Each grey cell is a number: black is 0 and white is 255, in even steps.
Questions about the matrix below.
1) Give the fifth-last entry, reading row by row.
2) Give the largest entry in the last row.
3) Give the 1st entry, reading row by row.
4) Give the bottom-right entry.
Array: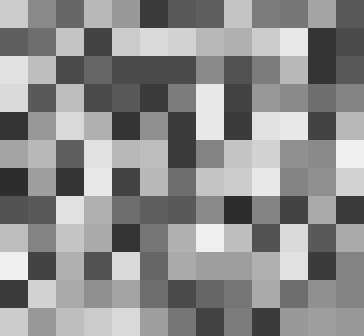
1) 124
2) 217
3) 203
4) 152

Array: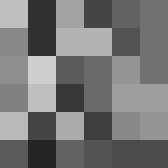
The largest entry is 206
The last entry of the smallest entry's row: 75
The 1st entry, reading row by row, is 191
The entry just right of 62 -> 136
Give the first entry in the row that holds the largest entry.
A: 142
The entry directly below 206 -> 191
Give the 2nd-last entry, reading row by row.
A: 75
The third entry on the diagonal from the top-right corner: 106
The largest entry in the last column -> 157
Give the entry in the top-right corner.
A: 113
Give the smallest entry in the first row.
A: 49

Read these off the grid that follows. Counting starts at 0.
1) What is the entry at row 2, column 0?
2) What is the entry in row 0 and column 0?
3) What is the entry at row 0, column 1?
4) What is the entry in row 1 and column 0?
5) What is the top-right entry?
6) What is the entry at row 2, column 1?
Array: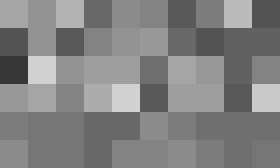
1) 55
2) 165
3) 146
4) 83
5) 83
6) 209

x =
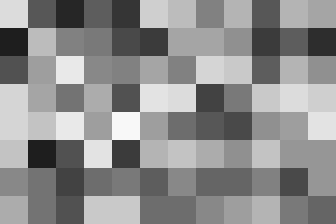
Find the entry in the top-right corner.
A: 165
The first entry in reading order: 220
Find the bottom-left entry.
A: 172
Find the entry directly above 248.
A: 81
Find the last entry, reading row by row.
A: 101
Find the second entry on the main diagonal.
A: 188
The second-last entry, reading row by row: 121
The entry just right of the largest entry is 158
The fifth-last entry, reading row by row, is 136
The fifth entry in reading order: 53
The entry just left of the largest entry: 158
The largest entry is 248
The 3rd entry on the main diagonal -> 233
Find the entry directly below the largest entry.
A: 59
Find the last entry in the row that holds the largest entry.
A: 227
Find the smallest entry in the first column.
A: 30
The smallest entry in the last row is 81
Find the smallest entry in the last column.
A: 45
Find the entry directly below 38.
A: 129

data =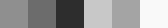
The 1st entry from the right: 249
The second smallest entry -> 108
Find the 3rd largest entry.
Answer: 164

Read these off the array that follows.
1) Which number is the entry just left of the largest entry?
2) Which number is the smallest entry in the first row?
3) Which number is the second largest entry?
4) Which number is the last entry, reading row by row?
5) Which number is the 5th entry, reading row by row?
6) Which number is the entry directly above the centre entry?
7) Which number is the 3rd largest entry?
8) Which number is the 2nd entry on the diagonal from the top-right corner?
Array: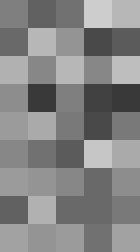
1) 113
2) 97
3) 198
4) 162
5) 183
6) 127
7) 190
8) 73

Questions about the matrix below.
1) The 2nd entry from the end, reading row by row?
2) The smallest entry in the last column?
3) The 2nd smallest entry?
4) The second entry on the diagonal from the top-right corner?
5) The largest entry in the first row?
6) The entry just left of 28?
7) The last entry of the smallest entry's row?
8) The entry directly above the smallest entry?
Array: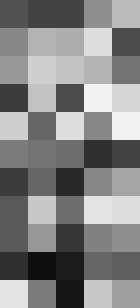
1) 200
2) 67
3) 22
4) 221
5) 187
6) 15
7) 95
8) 151

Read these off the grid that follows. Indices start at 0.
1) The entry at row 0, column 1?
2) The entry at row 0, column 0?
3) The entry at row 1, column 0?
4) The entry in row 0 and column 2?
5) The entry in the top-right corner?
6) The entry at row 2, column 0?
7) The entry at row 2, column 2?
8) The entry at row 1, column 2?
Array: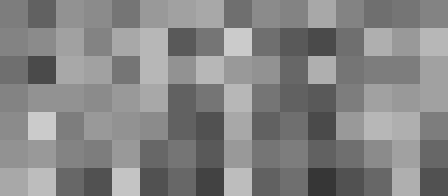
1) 97
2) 125
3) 131
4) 146
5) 131
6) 111
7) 168
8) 161

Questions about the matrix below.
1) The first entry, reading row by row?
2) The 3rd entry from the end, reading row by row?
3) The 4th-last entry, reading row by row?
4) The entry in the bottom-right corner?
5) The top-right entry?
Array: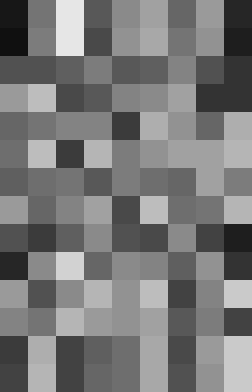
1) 23
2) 81
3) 168
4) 202
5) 38

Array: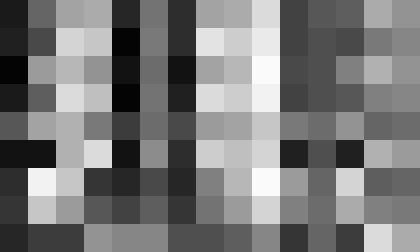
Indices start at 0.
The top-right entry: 147
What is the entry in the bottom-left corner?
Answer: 38
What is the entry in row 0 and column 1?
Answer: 101
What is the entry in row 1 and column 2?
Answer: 212
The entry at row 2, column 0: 4
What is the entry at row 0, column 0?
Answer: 26
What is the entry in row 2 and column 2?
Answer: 183
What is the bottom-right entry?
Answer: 171
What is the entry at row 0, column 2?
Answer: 163
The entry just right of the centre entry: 163
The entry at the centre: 155
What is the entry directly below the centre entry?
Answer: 205
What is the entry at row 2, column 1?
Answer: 155
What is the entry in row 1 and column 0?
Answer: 32
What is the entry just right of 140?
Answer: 45

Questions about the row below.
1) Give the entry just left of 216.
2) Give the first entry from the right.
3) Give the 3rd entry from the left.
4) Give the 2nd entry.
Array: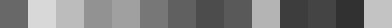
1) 104
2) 195
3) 188
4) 216
